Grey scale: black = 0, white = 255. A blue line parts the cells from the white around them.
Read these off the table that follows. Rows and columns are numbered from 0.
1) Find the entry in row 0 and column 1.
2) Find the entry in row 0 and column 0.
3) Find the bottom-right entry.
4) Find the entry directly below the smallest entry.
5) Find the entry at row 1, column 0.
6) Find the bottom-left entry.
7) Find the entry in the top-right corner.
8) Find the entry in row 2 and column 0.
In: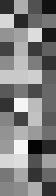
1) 174
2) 44
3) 44
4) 81
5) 215
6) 133
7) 17
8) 147

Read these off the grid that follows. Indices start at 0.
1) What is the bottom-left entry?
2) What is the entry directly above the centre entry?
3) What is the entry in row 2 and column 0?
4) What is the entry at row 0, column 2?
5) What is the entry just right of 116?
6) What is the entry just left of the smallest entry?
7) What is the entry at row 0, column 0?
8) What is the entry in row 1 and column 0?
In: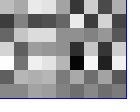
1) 136
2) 144
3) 102
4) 234
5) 240
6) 182
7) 189
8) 61
